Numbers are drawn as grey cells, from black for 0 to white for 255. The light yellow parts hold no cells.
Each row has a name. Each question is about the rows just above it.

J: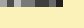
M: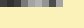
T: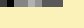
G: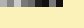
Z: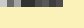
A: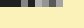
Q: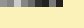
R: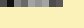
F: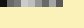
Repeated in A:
[33]
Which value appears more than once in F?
[105]

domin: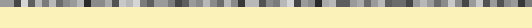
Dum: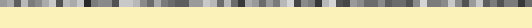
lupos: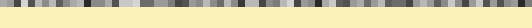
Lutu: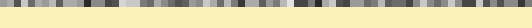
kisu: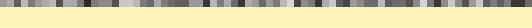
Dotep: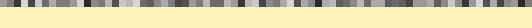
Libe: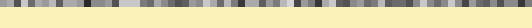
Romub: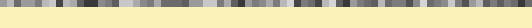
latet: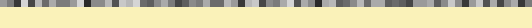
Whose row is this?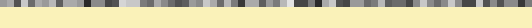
Lutu
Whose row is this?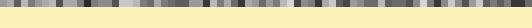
kisu
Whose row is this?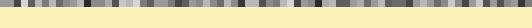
domin
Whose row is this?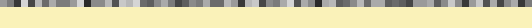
latet
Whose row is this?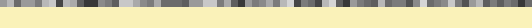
Romub
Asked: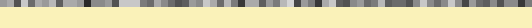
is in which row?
Libe

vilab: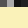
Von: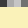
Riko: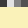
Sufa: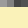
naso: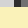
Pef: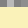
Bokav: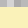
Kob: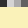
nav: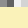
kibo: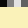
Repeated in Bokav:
[185]
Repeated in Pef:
[129]
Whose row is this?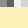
nav
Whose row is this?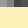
Sufa

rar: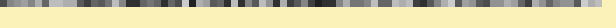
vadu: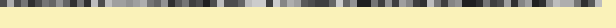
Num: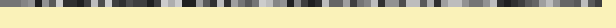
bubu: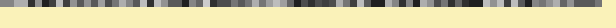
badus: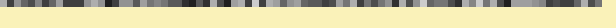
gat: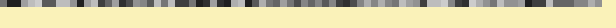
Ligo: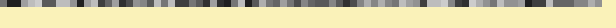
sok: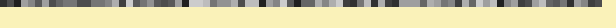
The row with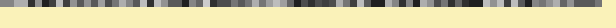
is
bubu
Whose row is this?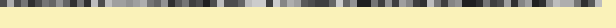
vadu
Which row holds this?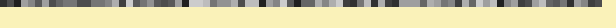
sok
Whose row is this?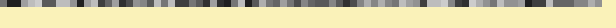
Ligo

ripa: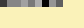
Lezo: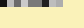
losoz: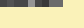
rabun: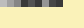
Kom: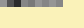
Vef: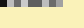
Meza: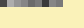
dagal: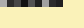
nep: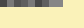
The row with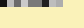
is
Lezo
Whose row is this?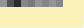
Kom
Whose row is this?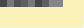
nep
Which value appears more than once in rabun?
[57]
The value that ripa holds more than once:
[134]
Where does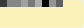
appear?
ripa

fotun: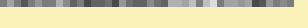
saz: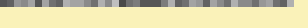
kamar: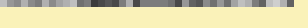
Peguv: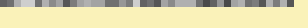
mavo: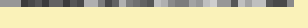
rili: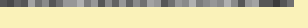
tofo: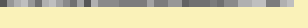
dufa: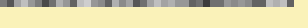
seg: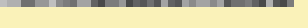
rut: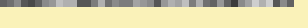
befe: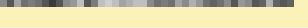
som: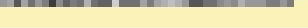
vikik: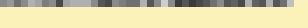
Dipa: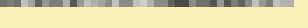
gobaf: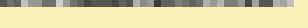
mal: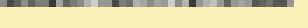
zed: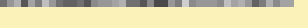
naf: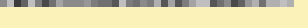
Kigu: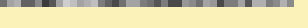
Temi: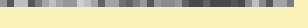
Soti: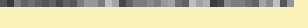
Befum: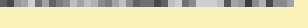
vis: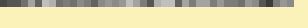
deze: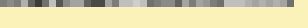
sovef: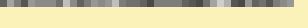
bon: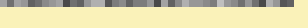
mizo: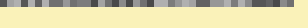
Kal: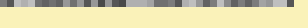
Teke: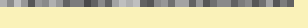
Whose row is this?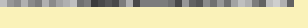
kamar
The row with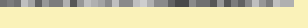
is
Dipa
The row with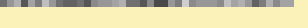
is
zed
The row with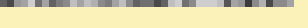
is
Befum
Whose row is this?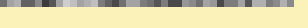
Kigu
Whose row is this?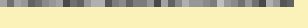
bon

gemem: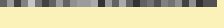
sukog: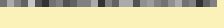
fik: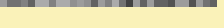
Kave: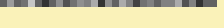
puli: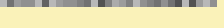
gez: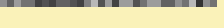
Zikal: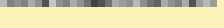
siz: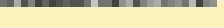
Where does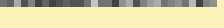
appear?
siz
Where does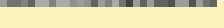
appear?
fik
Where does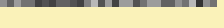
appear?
gez

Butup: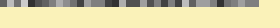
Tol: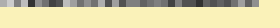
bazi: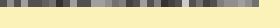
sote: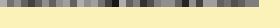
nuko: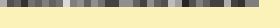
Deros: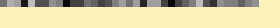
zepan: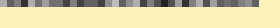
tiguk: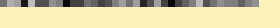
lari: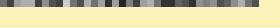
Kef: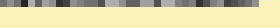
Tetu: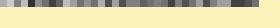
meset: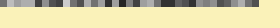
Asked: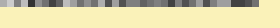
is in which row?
Tetu
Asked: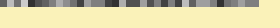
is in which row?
Butup
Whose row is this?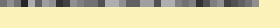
Kef
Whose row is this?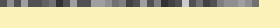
bazi
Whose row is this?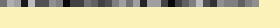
Deros

